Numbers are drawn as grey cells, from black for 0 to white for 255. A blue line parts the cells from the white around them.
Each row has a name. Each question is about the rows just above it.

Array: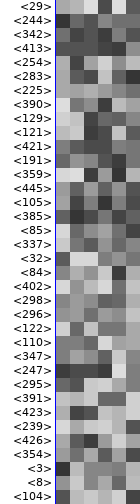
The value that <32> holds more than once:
[215]
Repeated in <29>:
[221]

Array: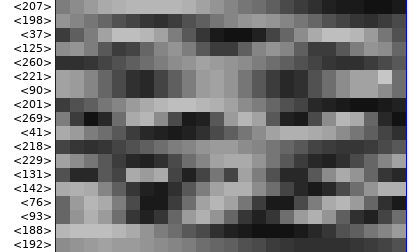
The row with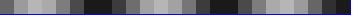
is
<76>
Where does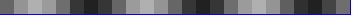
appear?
<93>

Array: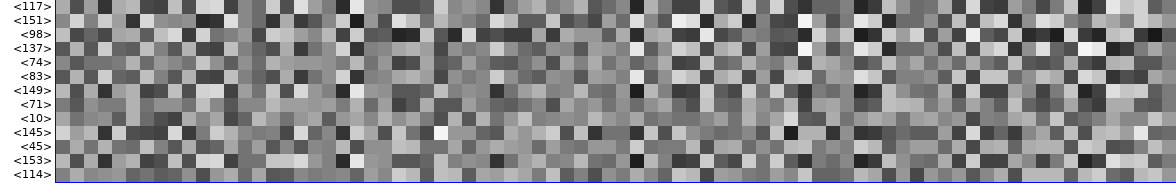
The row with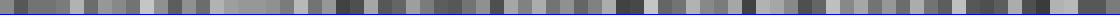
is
<74>
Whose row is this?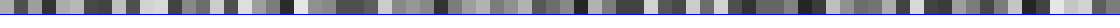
<117>

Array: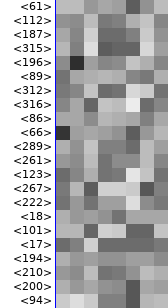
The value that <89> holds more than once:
[175]
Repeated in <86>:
[167]
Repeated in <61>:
[188]
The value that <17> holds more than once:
[108]
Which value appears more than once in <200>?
[167]
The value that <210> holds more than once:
[188]

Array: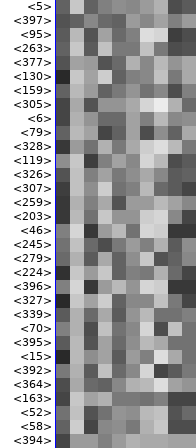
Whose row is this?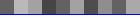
<79>
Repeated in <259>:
[155]
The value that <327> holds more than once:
[136]
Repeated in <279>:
[98]
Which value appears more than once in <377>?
[83]

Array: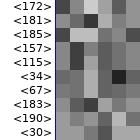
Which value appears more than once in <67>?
[121]
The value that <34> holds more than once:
[99]

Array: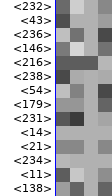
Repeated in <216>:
[93]
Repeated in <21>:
[136]
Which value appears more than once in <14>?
[177]
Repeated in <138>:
[100]
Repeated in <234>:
[177]
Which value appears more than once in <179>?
[150]

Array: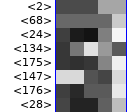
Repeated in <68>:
[104]
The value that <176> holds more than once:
[90]
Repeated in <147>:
[217]
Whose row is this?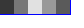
<134>
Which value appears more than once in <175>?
[55]
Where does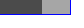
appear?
<2>

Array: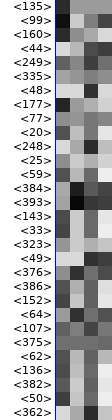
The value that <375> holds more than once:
[111]
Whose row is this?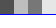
<20>
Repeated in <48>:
[217]
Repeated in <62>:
[184]
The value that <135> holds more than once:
[155]
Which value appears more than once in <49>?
[217]

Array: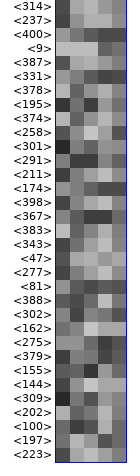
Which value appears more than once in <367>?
[62]
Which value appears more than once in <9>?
[188]
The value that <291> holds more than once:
[62]
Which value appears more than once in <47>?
[167]
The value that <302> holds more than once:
[132]
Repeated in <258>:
[83]

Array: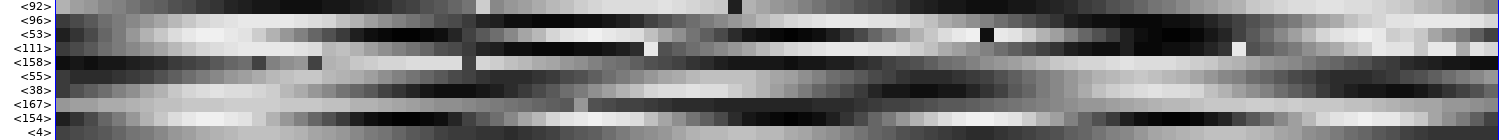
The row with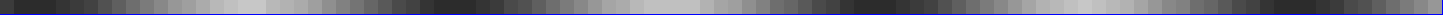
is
<55>
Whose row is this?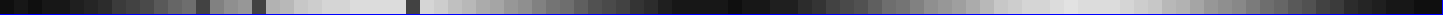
<158>
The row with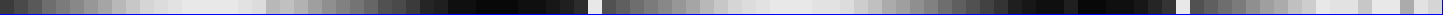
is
<111>

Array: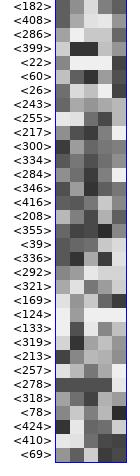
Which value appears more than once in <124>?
[239]
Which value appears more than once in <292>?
[212]
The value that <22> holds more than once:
[239]
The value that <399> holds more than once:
[52]
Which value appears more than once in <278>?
[80]

